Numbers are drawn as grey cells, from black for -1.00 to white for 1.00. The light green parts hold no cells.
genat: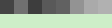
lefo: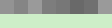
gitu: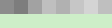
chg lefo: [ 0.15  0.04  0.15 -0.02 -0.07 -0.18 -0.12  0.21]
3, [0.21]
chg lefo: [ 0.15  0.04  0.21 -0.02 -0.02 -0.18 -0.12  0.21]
5, [-0.07]
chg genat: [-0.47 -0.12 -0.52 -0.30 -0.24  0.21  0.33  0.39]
6, [0.15]
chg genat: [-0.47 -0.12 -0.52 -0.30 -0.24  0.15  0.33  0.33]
8, [0.39]
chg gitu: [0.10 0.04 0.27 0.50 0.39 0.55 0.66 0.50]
2, [-0.02]
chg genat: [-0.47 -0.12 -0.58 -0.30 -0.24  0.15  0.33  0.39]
3, [-0.52]

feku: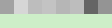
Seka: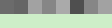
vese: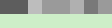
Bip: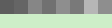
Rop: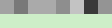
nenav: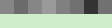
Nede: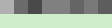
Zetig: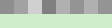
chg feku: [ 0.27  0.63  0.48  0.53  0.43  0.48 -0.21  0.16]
2, [0.68]
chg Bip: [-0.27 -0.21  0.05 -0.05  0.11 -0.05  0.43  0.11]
4, [-0.11]
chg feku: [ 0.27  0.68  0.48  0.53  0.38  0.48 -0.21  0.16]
5, [0.43]
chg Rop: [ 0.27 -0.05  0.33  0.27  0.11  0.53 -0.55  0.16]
4, [0.33]
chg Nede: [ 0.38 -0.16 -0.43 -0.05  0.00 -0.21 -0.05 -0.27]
4, [0.00]

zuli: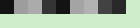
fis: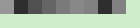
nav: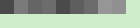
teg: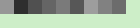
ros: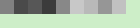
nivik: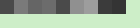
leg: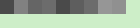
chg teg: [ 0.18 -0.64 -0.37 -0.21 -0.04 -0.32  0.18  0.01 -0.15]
7, [0.23]
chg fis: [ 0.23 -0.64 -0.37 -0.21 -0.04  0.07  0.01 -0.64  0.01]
1, [0.18]
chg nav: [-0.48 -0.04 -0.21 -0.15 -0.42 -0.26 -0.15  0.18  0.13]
1, [-0.42]
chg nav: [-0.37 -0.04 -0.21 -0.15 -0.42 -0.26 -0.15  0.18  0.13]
1, [-0.42]

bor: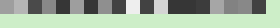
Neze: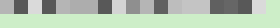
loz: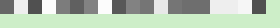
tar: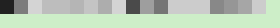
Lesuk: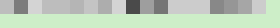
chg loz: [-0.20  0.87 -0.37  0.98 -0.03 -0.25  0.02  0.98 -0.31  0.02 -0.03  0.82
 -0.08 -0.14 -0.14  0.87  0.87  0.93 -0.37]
11, [-0.08]
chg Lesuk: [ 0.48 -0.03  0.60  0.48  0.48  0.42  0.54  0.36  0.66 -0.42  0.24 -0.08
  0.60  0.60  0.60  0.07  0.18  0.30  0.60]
3, [0.66]
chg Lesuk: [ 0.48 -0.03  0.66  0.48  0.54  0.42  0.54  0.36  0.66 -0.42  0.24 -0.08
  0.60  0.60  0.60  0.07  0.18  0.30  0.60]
5, [0.48]
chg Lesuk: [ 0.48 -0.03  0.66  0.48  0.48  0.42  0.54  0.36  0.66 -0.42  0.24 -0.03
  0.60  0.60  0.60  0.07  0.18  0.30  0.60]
12, [-0.08]
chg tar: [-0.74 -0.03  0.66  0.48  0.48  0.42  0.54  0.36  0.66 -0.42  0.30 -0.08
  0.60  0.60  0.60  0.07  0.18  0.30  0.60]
11, [0.24]
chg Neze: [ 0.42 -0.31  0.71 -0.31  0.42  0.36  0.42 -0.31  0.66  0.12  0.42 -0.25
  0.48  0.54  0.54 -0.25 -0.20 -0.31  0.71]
7, [0.36]

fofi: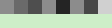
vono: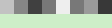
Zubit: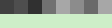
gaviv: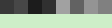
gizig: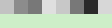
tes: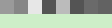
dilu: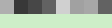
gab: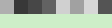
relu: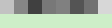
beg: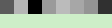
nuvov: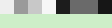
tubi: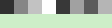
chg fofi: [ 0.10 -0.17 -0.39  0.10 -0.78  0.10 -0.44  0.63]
5, [-0.72]
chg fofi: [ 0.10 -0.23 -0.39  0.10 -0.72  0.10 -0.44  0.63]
2, [-0.17]
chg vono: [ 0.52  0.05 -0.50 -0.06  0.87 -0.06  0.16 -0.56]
7, [0.21]
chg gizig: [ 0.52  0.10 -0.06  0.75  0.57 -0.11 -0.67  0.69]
6, [-0.06]
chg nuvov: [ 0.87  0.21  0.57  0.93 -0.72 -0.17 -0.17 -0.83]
5, [-0.78]

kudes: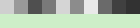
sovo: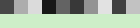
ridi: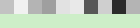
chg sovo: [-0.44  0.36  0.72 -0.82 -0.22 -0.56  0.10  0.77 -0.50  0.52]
7, [0.15]
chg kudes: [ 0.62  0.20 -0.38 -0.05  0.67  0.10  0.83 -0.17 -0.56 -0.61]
9, [-0.50]
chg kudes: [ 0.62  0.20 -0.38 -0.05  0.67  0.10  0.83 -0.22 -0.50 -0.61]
8, [-0.17]
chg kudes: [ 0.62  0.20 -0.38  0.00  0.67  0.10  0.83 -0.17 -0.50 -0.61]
4, [-0.05]
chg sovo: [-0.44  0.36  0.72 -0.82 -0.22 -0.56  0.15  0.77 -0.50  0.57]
10, [0.52]
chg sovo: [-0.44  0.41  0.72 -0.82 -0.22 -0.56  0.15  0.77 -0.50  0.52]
2, [0.36]
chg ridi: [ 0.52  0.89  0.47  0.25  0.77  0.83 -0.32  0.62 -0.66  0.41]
3, [0.41]

